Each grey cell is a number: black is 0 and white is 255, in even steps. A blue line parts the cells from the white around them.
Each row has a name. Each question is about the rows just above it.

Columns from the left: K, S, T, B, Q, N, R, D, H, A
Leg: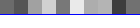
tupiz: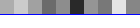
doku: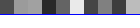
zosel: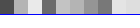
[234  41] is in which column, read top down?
N
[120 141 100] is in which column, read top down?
Q

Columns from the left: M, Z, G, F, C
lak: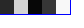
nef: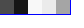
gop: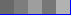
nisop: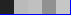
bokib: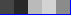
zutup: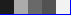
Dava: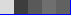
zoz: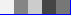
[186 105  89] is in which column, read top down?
G
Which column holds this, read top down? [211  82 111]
F
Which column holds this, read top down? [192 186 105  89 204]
G
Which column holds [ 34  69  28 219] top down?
M
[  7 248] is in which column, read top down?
G
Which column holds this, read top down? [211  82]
F
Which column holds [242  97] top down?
C

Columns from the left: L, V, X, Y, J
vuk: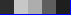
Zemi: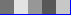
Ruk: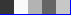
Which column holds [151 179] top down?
X
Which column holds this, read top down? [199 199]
J

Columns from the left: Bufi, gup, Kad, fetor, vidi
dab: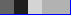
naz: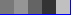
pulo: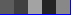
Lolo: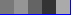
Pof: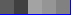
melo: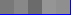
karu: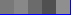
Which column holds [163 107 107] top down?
Kad
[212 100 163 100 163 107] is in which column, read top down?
Kad
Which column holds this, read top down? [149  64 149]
gup
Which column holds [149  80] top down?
fetor
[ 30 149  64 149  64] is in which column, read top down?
gup

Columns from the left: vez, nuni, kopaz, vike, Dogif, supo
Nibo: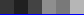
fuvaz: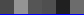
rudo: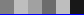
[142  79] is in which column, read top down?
vike
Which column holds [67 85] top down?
kopaz
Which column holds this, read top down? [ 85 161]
kopaz
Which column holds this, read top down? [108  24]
supo

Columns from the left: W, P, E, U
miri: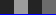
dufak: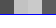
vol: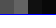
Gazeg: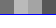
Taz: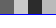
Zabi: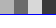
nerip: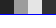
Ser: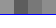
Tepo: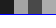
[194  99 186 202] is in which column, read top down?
P
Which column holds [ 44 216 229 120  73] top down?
E
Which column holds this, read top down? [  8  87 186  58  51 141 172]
U
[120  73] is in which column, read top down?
E

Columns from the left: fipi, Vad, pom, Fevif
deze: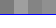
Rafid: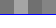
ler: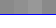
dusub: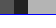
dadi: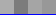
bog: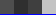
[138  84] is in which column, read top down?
fipi
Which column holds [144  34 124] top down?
Vad
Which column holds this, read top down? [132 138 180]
Fevif
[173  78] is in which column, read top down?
fipi
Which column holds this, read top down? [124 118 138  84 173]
fipi

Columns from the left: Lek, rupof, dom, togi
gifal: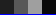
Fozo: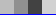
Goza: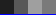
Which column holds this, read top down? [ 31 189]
Lek
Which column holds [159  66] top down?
dom

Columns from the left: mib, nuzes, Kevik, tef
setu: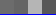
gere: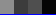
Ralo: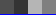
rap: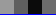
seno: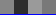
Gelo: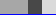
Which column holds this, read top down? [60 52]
nuzes
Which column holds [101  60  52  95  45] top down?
nuzes

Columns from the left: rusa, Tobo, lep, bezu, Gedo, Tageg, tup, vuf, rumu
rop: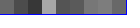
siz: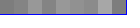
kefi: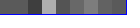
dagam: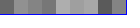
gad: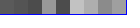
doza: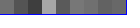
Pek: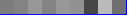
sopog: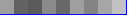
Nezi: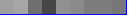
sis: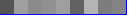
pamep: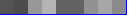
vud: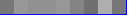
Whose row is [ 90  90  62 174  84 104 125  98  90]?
kefi
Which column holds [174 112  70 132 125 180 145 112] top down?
tup
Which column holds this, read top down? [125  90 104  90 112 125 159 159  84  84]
rusa
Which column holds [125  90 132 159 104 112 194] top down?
rumu
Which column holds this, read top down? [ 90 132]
rumu
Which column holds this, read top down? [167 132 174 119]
bezu
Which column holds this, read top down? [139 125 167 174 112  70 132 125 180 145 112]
tup

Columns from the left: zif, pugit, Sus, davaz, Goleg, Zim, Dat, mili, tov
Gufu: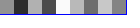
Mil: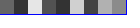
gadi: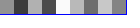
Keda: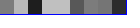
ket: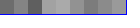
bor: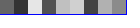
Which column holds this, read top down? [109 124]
Dat
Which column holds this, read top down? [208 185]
Zim
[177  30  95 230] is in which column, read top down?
Sus
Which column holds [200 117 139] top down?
mili
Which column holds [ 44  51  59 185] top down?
pugit
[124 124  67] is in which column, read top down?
Dat

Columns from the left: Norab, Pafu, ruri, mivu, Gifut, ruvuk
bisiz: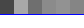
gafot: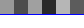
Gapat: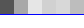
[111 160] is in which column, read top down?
ruri
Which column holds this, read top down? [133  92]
ruvuk
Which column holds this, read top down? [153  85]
Norab

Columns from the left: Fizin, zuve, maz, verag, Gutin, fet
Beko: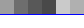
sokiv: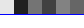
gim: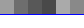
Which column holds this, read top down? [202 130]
Gutin

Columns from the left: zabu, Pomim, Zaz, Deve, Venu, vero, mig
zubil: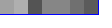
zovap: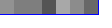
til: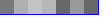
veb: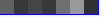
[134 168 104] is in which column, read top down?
Venu
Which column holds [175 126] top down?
Pomim
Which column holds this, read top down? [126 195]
Zaz
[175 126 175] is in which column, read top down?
Pomim
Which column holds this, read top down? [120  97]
zabu

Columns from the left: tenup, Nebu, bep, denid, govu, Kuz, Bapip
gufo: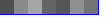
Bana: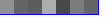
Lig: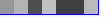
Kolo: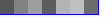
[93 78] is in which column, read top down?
bep
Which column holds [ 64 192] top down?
Kuz
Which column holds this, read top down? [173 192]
denid
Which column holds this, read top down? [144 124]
Kuz

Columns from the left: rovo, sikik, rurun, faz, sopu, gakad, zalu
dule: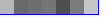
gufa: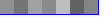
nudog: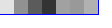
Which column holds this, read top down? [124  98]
gakad
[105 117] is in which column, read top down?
sikik

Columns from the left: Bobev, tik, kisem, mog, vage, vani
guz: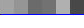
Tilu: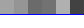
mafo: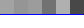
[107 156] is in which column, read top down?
kisem
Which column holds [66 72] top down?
vani
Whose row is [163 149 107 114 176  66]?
Tilu

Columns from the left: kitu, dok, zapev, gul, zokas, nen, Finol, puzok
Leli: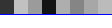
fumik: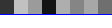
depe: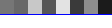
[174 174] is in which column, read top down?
zokas
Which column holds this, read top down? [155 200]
zapev

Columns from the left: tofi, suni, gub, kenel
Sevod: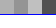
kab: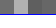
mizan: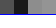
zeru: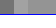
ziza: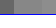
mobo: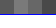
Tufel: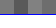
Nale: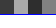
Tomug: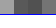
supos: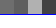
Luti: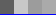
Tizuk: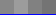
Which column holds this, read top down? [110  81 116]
tofi
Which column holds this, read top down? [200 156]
suni
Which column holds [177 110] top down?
tofi
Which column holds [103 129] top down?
gub
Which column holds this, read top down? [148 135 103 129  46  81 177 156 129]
gub
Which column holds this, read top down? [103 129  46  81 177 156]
gub
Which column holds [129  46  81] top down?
gub

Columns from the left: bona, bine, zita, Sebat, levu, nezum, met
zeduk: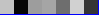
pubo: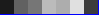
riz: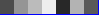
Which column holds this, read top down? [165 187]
Sebat
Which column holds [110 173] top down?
levu
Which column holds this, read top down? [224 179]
nezum
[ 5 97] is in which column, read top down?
bine

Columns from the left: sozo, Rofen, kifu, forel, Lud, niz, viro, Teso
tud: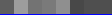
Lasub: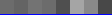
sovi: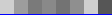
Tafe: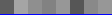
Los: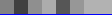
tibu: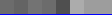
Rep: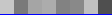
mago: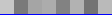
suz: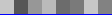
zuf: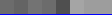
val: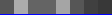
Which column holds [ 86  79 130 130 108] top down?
Lud
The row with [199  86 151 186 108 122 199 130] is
suz

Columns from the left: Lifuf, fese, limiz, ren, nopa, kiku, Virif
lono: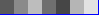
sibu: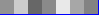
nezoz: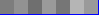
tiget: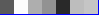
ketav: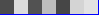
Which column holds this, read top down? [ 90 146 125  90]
Lifuf
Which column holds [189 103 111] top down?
limiz
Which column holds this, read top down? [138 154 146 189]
ren
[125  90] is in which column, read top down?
Lifuf

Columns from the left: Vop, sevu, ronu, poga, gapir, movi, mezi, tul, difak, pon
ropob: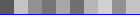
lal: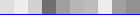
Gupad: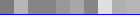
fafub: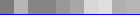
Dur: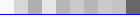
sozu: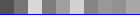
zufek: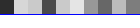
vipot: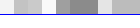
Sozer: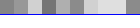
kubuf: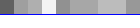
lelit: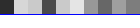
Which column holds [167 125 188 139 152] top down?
pon
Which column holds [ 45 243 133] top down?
Vop
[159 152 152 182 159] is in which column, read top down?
gapir
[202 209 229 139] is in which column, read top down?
movi
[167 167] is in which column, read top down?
movi
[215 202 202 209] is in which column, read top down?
ronu

